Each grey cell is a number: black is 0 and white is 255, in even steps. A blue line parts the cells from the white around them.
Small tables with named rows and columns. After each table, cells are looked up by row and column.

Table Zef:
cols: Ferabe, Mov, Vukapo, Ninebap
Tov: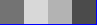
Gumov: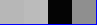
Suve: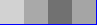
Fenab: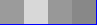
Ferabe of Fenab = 155
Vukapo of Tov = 179
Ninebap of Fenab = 136
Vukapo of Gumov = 4
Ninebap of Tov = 75
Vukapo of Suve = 113
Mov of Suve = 169
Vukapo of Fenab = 152
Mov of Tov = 216
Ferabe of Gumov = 183
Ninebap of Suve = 165
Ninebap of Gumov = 143
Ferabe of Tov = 115
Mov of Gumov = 187
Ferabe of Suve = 210
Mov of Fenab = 216

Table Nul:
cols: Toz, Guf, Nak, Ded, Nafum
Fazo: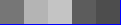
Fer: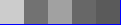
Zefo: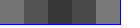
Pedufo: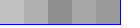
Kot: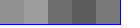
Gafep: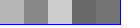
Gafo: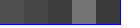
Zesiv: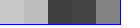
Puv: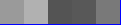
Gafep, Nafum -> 114
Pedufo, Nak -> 143
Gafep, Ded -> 104
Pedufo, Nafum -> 153
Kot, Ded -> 92
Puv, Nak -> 84
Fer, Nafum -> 90
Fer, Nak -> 161
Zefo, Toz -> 114
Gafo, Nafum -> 57
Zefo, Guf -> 82
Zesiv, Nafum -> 131
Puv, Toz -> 154
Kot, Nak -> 110
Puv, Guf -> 177
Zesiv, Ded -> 66
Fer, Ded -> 103

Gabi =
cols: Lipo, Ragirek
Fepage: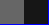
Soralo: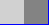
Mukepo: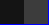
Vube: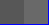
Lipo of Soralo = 209
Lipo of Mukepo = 20
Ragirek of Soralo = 131
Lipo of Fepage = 102
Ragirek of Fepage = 22
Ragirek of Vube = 105

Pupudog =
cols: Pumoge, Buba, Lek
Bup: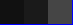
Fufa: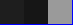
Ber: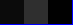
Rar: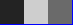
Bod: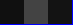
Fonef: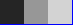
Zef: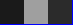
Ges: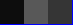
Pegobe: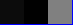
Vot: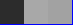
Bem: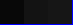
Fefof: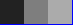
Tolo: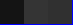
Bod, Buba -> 67
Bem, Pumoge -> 8
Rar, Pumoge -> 35
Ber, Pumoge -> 11
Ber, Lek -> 1
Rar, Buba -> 206
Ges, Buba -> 88
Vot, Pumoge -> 44
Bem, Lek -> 22
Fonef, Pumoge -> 37
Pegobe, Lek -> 128
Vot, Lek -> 162
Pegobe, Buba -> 1
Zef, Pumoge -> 26
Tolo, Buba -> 52
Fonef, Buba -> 151
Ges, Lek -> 53
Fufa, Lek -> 154
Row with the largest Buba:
Rar

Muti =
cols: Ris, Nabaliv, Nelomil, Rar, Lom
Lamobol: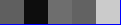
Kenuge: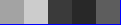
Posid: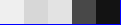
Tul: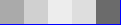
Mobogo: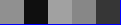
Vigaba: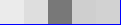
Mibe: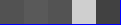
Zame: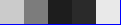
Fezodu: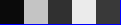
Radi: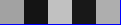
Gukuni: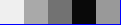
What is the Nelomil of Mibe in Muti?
83
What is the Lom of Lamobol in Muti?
203
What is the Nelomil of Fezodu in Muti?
48
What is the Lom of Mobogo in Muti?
54
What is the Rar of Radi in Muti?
24
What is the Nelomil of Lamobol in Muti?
110
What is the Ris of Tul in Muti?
170

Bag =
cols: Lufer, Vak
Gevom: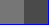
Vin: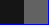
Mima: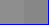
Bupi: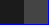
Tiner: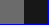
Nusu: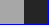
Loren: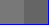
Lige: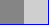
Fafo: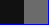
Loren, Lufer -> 120
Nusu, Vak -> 37
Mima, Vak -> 135
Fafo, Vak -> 107
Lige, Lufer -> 133
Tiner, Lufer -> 107
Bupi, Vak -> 68
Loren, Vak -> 101
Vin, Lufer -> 21
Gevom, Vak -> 74
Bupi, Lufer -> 27
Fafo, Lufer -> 17
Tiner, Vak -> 23
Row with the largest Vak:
Lige

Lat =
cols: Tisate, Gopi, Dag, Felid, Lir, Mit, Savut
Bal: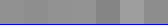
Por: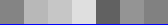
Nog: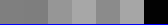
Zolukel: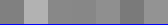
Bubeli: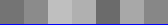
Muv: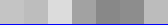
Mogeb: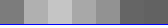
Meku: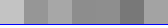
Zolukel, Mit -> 122
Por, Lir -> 97
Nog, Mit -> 166
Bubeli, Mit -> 168
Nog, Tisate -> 127
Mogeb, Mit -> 101
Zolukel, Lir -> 143
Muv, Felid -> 162
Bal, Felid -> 147
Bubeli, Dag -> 191
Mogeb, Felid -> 168
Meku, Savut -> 163
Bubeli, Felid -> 176
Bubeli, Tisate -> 116
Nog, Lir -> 139
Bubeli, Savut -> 135
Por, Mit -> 148
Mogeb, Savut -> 98
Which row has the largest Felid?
Por

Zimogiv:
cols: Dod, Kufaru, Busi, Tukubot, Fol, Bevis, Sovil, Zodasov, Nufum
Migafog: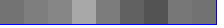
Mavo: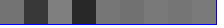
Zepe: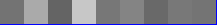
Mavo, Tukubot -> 40
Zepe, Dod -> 115
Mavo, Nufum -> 122
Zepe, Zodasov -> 120
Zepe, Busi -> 100
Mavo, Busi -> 127
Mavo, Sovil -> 121
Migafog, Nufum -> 114
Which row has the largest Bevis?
Zepe

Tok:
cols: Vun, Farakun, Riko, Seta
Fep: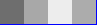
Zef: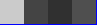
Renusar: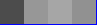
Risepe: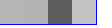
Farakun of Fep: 168
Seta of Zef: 79
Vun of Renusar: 76
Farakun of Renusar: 151
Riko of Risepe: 93
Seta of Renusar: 145
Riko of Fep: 237
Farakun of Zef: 68
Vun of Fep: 110
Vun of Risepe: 183
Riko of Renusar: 166
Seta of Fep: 172
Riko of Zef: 48
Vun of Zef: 203
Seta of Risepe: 194
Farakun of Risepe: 179
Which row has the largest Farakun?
Risepe

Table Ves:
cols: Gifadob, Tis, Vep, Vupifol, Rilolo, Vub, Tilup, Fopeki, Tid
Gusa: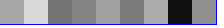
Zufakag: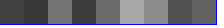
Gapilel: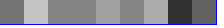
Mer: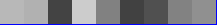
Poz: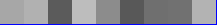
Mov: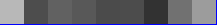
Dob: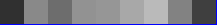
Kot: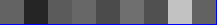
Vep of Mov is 97
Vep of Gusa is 115
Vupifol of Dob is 146
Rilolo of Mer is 129
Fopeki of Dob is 130
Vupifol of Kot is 103
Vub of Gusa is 122
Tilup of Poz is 111
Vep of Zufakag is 115
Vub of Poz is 88
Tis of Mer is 177
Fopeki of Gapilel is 49
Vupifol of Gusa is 131
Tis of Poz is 177
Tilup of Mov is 50
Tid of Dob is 63
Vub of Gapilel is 134
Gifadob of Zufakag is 65
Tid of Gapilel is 98
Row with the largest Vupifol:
Mer

